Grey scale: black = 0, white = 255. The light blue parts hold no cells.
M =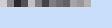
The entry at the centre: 67
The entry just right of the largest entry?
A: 138

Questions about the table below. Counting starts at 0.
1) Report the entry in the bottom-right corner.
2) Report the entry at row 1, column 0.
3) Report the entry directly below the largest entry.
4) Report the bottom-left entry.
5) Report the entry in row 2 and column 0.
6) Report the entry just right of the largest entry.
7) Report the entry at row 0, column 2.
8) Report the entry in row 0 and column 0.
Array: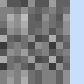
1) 143
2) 128
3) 173
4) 128
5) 128
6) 98
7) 86
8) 157

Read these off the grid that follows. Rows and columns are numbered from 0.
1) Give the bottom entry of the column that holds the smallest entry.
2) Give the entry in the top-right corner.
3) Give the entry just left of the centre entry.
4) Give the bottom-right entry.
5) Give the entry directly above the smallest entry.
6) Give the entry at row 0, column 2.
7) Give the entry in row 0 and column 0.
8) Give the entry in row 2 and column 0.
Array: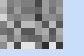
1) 45
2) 141
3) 187
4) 58
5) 156
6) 141
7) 187
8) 213

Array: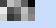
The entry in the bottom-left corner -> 205
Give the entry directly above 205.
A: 232
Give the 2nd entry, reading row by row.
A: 192
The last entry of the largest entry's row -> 123
